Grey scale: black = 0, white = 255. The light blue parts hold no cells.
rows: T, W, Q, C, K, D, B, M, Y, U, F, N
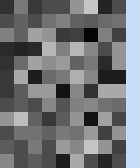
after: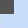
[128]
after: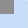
[154]
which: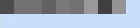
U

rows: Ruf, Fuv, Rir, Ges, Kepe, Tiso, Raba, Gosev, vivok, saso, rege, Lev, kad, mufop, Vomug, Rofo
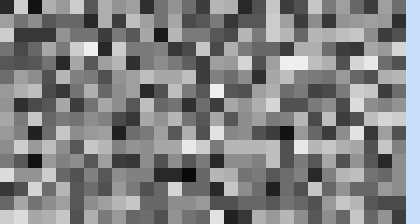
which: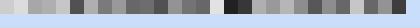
Rofo
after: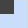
[74]
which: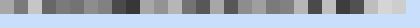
vivok
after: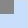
[141]
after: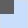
[61]

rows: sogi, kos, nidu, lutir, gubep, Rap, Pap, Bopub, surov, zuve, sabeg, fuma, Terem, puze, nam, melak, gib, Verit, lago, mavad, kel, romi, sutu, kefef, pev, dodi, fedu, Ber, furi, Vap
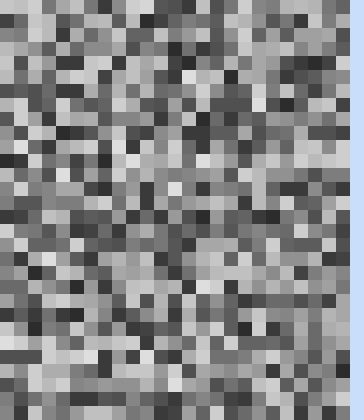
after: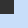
[125]
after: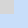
[86]
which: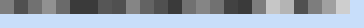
furi
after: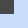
[50]

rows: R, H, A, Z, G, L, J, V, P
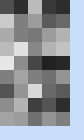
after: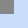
[179]
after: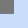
[156]

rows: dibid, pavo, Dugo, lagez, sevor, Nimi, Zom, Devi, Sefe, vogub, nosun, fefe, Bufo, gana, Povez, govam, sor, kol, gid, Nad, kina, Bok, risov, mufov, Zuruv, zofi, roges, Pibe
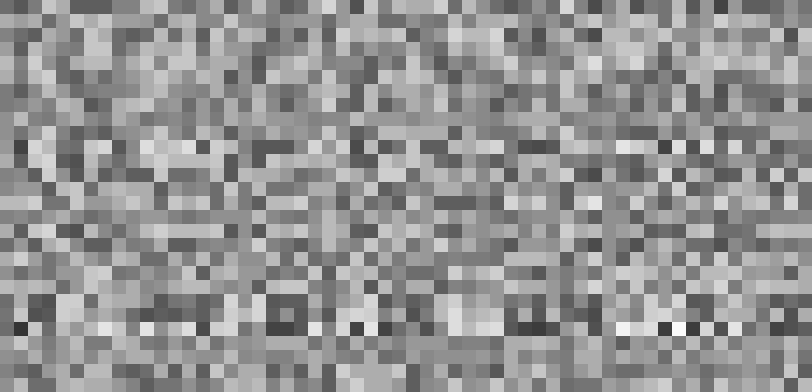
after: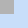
[158]
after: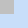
[186]
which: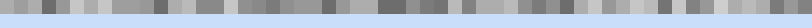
pavo
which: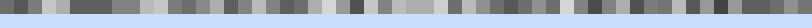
dibid
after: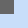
[137]
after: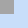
[186]

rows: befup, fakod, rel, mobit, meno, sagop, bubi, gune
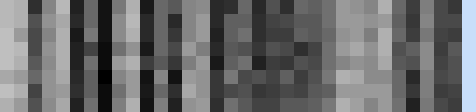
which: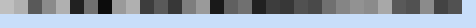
meno
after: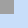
[133]

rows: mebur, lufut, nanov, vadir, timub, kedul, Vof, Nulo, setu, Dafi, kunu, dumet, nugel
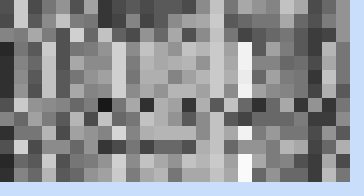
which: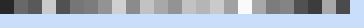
dumet
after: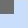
[75]
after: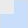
[104]
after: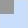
[118]
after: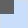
[75]
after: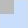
[118]

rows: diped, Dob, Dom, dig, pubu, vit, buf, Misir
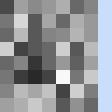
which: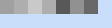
Misir
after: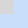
[88]
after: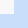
[118]
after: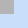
[152]
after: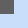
[160]
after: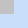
[67]

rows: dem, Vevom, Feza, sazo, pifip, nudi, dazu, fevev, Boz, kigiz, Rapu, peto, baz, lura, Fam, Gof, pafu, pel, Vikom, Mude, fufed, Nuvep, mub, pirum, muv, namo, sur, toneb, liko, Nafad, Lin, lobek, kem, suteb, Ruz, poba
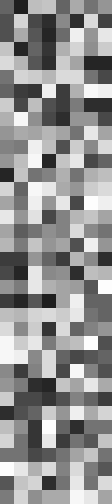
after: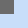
[239]
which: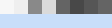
namo
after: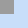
[86]
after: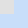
[72]
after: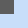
[115]

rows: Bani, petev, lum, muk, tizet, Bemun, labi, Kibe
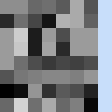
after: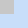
[28]
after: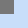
[127]
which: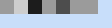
lum
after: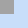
[41]
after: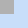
[170]

